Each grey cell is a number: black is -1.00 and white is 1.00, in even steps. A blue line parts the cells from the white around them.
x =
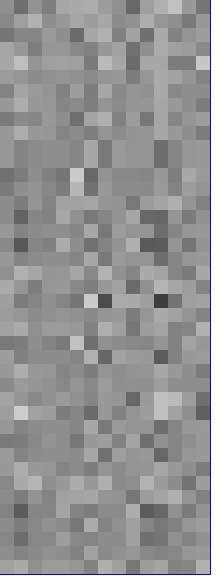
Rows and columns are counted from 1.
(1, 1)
0.12
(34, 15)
-0.03
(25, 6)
0.51
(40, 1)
0.11
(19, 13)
0.05
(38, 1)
0.10
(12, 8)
-0.06
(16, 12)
-0.21
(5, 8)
0.47
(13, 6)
0.59
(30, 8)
0.19
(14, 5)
-0.02
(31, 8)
-0.06
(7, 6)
0.23
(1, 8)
0.22
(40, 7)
0.26
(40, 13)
0.06
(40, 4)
0.13
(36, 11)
0.22
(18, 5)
0.35
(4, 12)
0.34
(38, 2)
-0.02
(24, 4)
0.22
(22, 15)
0.27
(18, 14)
-0.09
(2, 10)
0.14
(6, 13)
0.27
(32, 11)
-0.13
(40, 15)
0.20
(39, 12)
-0.08
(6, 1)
0.22
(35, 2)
0.33
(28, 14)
0.11
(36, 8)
0.17
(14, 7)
-0.11
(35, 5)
0.20
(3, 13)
0.02
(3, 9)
0.00
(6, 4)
0.13

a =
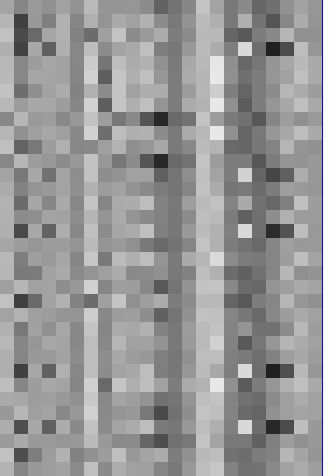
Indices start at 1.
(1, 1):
0.29
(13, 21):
-0.25
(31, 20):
-0.69
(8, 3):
0.32
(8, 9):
0.54
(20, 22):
0.13
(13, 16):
0.28
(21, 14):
0.15
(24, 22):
0.44
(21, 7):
0.64
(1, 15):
0.53
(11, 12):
0.32
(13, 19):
-0.21
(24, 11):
0.39
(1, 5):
0.26
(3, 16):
0.44
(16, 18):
-0.25
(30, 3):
0.25
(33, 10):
0.20
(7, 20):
0.10
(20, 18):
-0.24
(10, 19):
-0.06
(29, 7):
0.57
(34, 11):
0.25
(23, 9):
0.23
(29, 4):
0.25
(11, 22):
0.17
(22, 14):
0.10
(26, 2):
0.05
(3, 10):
0.10
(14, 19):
-0.15
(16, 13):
-0.07
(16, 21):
0.38
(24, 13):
-0.06
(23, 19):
-0.18
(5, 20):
0.17
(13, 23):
0.19
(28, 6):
0.04

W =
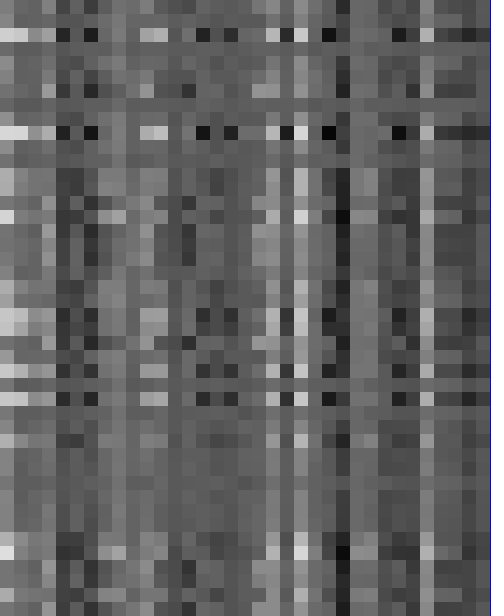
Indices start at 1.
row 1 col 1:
-0.02
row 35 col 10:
-0.27
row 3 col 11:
0.27
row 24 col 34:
-0.60
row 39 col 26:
-0.09
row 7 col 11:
0.15
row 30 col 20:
-0.14
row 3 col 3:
0.08
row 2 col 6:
-0.34
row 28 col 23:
-0.26
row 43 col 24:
-0.39
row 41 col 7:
-0.60
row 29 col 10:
-0.22
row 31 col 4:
-0.15
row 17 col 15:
-0.20
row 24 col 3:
-0.02
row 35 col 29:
-0.34
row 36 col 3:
-0.21
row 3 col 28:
-0.24
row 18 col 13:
-0.40
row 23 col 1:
0.55
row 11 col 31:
-0.05
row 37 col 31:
-0.06
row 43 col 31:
0.12
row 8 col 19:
-0.24
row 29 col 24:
-0.80
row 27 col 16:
-0.42
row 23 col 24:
-0.78
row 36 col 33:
-0.30
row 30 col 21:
-0.28
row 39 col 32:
-0.33
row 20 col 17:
-0.34
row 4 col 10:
-0.29
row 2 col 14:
-0.24
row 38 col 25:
-0.54
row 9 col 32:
-0.22
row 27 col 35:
-0.54
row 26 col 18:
-0.30
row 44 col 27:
-0.15

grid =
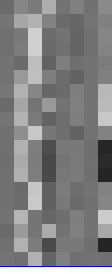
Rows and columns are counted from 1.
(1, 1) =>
-0.16
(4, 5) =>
-0.11
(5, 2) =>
-0.16
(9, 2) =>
0.40
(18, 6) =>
-0.05
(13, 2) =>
0.38
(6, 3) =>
0.50
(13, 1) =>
-0.12
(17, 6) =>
0.00
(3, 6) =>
-0.21
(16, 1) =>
-0.10
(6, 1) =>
-0.10
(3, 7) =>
-0.11
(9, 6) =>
-0.01
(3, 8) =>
0.05
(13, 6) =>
-0.04
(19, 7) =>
-0.10
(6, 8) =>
0.00
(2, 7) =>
-0.09
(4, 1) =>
-0.12
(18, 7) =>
-0.13
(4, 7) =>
-0.11
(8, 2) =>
0.30
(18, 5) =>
-0.05
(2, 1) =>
-0.08
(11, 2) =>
0.39
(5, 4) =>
-0.23
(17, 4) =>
0.34
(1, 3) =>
-0.04
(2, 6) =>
-0.19
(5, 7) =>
-0.10
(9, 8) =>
0.56
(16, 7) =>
-0.10
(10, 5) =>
-0.14
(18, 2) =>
0.39

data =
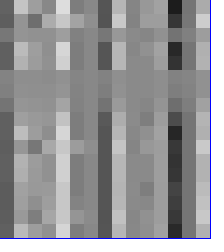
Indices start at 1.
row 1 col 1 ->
-0.23
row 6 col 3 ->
0.11
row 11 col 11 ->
0.19
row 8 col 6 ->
0.02
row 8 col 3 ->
0.15
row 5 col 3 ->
0.22
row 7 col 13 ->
-0.01
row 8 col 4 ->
0.14
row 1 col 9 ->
0.43
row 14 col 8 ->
-0.33
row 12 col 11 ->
0.08
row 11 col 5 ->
0.56
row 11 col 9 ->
0.54
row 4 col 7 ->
0.07
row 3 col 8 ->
-0.07
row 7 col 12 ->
0.11
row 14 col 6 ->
-0.02
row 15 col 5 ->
0.56
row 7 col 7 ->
0.07
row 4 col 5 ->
0.68
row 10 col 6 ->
-0.02
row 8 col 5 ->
0.29
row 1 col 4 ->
0.07
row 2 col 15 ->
0.61
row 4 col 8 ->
-0.33
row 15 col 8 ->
-0.33
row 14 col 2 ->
0.26
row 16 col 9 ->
0.51
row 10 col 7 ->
0.07
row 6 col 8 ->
0.02
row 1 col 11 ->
0.19
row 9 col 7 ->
0.07
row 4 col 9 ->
0.43
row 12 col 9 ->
0.43
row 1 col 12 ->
0.27

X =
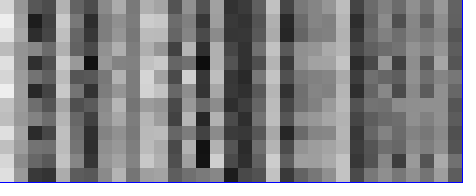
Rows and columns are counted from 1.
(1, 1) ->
0.67
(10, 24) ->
0.06
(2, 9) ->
0.13
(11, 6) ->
-0.09
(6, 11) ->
0.67
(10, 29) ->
-0.16
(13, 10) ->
-0.08
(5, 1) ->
0.75
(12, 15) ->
-0.84
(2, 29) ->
-0.38
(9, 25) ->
0.40
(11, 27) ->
-0.33
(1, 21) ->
-0.46
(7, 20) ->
0.42
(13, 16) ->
0.06
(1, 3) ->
-0.32
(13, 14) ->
-0.12
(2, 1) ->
0.87
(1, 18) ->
-0.54
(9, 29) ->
-0.14
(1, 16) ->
0.26
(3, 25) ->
0.40
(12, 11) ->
0.57
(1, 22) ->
-0.05
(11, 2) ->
0.22
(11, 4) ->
-0.12
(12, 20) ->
0.61
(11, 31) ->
-0.01
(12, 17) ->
-0.42
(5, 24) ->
0.28
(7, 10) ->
-0.03
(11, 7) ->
-0.64
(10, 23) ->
0.04
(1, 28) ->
0.01
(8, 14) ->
0.20
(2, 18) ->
-0.60
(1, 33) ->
-0.23
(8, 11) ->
0.22
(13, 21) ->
-0.55
